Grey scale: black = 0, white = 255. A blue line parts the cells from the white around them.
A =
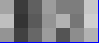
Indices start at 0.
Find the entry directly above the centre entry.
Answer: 156
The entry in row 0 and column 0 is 164
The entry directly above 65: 52
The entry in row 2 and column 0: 148
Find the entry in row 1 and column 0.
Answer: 191
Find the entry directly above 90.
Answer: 96

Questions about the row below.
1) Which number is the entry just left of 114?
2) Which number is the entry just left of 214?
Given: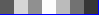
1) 187
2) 91

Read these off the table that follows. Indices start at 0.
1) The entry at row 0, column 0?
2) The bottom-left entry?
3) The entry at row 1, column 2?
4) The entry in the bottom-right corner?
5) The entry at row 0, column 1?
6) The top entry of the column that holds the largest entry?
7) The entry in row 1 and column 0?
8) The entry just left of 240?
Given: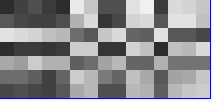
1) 45
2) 71
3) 65
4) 204
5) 65
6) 240
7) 87
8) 226

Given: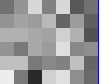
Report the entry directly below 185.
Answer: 163
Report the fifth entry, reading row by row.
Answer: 216
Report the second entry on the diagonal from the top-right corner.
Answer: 156
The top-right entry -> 113
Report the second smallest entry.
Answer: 82
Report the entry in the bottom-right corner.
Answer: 107
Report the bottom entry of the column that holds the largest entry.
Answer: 237
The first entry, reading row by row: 113
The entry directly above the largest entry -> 192
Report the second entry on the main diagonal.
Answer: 163
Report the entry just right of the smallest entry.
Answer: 208
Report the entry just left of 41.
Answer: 121
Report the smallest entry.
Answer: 41

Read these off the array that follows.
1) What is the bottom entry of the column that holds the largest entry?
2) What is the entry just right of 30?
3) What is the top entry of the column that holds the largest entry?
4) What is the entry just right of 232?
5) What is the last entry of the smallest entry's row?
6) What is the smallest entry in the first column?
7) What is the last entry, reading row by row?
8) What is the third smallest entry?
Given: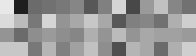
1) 199
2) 107
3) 232
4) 30
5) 113
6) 148
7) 207
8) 79

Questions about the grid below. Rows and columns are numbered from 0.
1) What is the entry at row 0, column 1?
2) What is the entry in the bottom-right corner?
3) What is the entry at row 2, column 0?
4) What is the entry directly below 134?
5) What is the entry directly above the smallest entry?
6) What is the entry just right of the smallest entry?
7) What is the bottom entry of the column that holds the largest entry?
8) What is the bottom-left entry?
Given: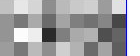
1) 231
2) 94
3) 148
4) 79
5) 107
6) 127
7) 120
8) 156

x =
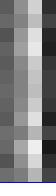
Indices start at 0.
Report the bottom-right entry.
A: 68
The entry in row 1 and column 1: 130
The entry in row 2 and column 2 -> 223
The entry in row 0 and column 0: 91
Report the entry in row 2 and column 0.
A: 83
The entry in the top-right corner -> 47
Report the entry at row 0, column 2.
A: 209
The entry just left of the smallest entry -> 238
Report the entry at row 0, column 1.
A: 143
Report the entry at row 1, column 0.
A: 104
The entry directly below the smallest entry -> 47
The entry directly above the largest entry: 181
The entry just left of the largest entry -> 167

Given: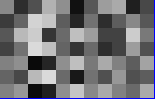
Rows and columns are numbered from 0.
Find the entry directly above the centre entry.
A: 191
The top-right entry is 72
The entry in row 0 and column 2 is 80
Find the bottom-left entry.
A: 129
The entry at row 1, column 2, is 211
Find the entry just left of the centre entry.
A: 100
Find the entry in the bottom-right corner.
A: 170
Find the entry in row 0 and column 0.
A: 136
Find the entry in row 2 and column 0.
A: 87
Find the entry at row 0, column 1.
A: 45
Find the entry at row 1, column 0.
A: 59
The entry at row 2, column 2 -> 204
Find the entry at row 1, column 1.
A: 100

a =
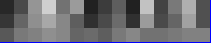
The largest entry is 207
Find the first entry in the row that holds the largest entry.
40
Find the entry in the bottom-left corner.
88
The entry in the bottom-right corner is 129
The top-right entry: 80
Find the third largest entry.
175
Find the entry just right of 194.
67
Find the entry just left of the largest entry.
149
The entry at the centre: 74
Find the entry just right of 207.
114

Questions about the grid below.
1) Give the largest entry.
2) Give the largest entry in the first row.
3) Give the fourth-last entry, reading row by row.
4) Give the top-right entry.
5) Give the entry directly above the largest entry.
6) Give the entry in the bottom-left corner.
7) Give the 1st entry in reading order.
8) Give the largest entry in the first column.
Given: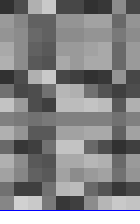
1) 209
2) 201
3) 140
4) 71
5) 63
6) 134
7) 49
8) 195
